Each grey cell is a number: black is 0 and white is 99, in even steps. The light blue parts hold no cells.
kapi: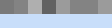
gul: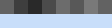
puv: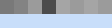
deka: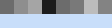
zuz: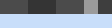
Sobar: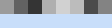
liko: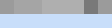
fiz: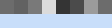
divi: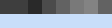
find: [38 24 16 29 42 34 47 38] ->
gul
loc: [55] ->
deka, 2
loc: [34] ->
gul, 6
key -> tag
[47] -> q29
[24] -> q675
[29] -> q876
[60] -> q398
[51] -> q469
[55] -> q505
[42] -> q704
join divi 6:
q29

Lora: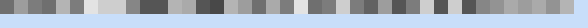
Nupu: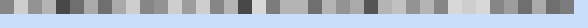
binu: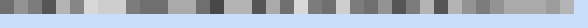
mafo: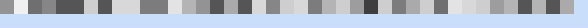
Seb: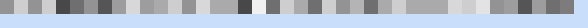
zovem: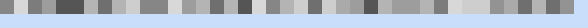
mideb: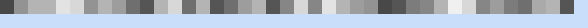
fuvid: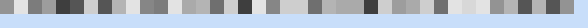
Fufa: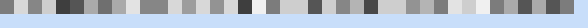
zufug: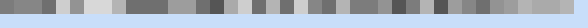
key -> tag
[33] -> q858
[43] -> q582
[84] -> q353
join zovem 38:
q582
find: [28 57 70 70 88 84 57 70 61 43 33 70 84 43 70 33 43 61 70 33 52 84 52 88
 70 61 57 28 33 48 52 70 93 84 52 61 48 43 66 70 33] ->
mideb
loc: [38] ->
Lora, 27
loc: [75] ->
Nupu, 29
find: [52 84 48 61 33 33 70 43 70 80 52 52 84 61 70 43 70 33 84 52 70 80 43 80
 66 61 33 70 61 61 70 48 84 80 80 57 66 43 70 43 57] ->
zovem

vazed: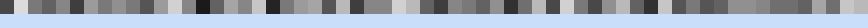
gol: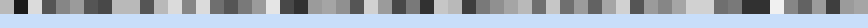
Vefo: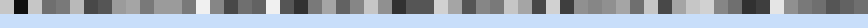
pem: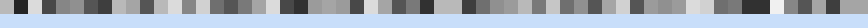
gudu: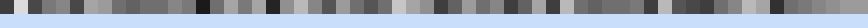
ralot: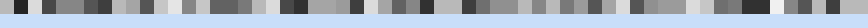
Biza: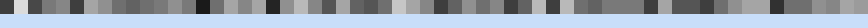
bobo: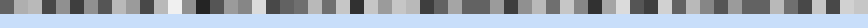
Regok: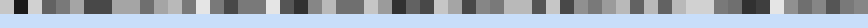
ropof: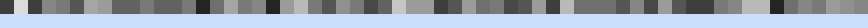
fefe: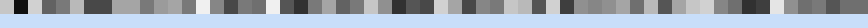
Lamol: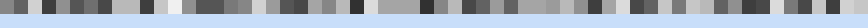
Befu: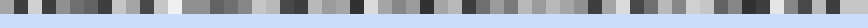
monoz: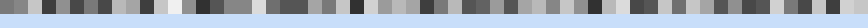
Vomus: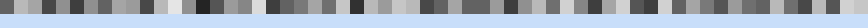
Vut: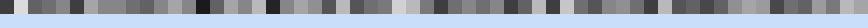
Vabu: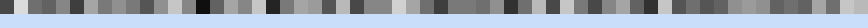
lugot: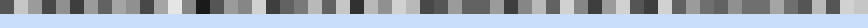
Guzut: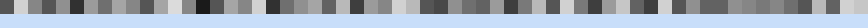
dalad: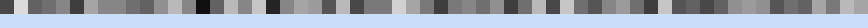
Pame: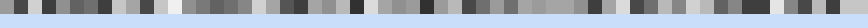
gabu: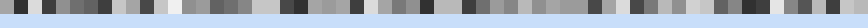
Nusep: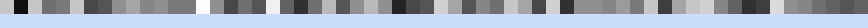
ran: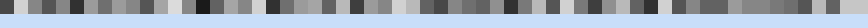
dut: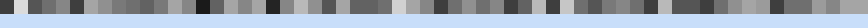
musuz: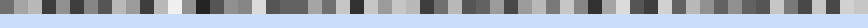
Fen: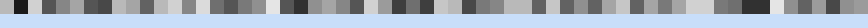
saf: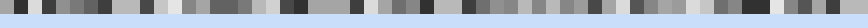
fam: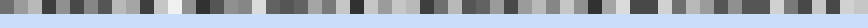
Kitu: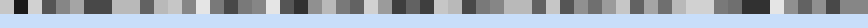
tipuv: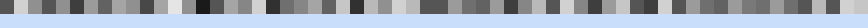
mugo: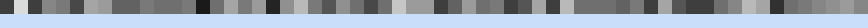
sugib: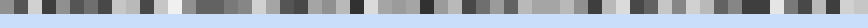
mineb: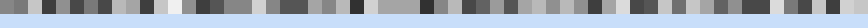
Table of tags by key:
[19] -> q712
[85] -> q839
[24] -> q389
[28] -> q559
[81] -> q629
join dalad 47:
q389
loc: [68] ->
bobo, 2

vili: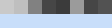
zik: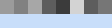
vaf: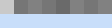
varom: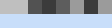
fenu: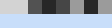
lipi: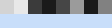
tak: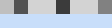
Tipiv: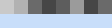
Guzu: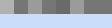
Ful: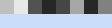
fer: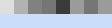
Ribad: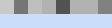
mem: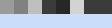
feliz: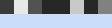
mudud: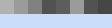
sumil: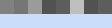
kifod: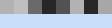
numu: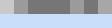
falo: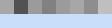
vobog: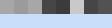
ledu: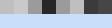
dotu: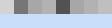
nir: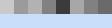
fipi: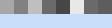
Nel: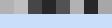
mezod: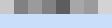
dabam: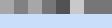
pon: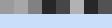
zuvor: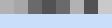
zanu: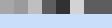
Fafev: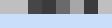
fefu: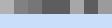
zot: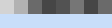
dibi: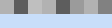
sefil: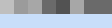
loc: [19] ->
zanu, 5
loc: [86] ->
fer, 1
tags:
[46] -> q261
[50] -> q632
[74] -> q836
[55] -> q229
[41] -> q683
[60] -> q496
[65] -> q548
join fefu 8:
q496
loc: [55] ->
falo, 7
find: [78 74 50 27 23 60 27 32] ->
vili

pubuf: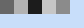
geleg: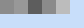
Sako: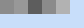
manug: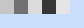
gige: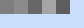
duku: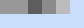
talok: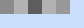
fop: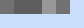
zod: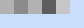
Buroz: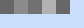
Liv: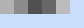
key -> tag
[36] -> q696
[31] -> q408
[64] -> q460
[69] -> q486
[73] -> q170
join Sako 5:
q486
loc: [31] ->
Liv, 3
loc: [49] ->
gige, 1
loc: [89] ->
manug, 5
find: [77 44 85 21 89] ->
manug
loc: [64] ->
gige, 4
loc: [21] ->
manug, 4

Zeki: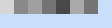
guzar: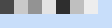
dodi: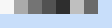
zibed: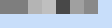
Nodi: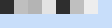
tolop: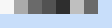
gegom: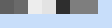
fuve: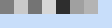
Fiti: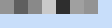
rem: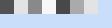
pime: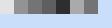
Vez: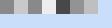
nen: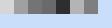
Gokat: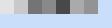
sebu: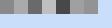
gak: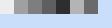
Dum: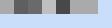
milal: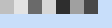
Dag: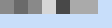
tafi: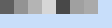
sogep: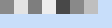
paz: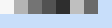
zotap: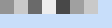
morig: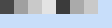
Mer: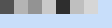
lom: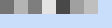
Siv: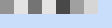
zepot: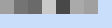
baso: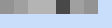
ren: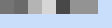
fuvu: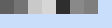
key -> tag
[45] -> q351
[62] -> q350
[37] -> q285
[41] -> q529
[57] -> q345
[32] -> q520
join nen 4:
q529
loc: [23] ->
morig, 5
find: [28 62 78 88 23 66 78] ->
morig
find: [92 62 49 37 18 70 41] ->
gak

